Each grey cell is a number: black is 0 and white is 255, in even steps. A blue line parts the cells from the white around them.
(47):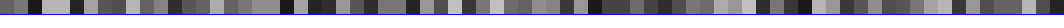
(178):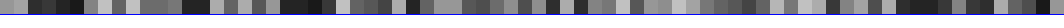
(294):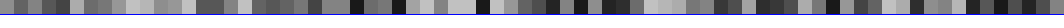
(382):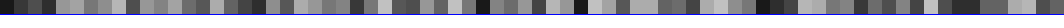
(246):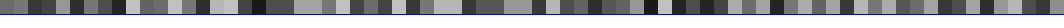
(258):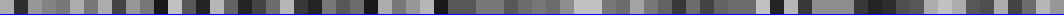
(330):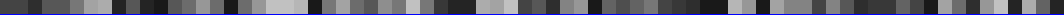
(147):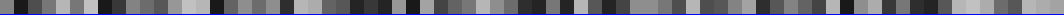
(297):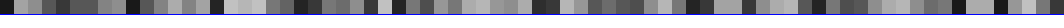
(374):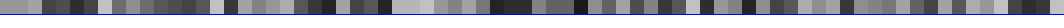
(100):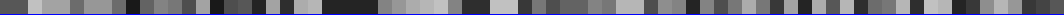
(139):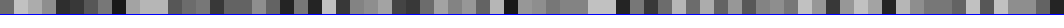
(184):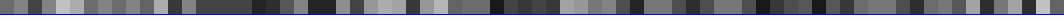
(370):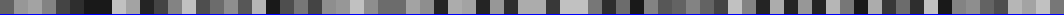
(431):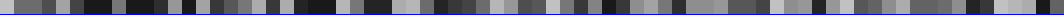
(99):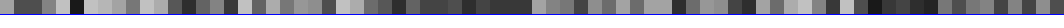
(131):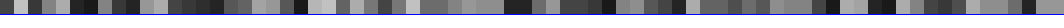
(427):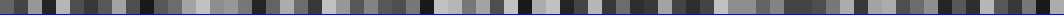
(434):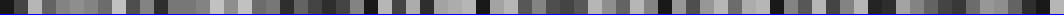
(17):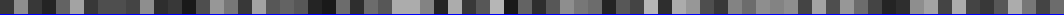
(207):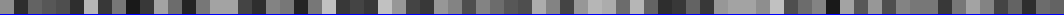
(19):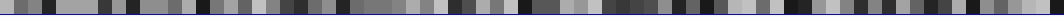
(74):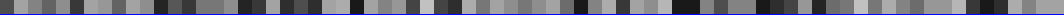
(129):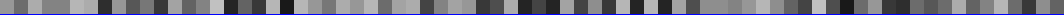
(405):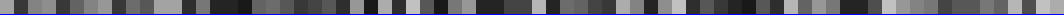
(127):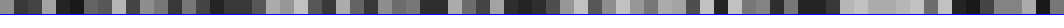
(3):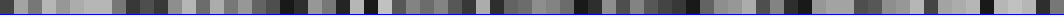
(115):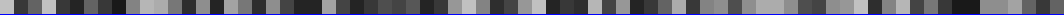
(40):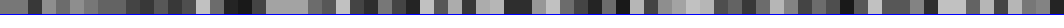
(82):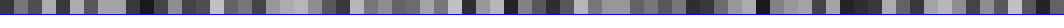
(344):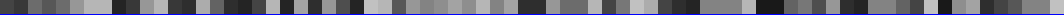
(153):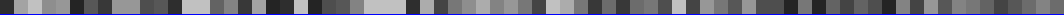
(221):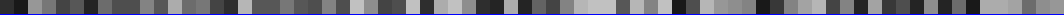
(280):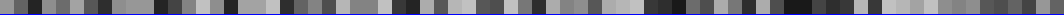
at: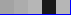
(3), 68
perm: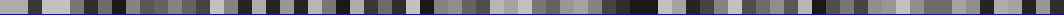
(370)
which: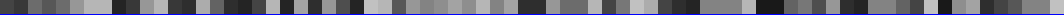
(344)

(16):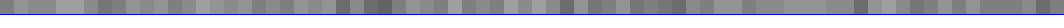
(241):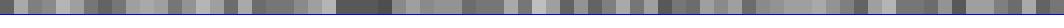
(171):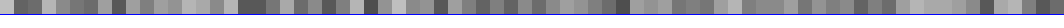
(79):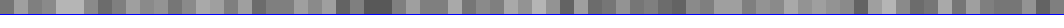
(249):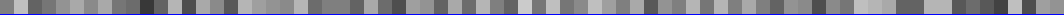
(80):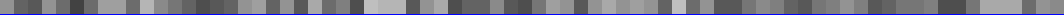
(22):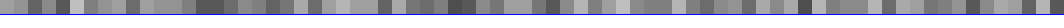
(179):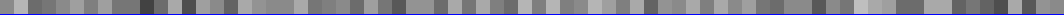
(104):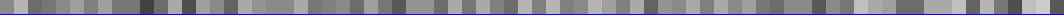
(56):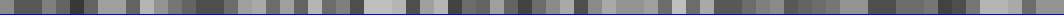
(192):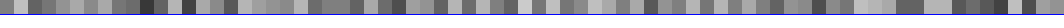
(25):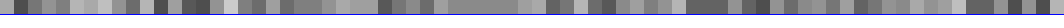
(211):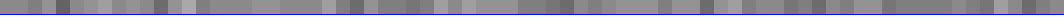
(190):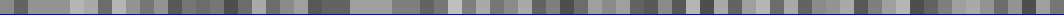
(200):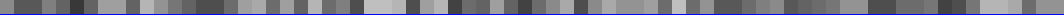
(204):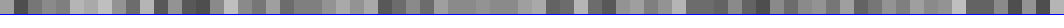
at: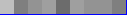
(22), 6
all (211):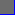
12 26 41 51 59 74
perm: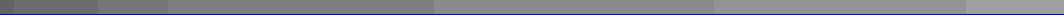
(16)
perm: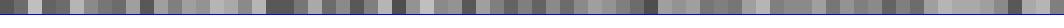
(171)

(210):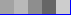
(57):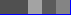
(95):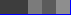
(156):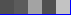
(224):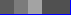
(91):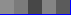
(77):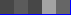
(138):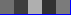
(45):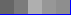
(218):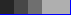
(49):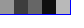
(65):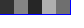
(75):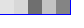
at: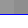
(45), 4
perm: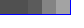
(57)
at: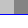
(75), 4

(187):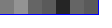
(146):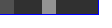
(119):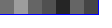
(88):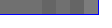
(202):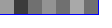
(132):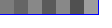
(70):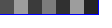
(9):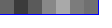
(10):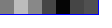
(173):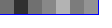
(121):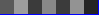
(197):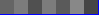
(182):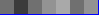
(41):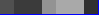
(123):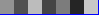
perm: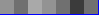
(182)
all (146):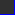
2 3 5 6 7

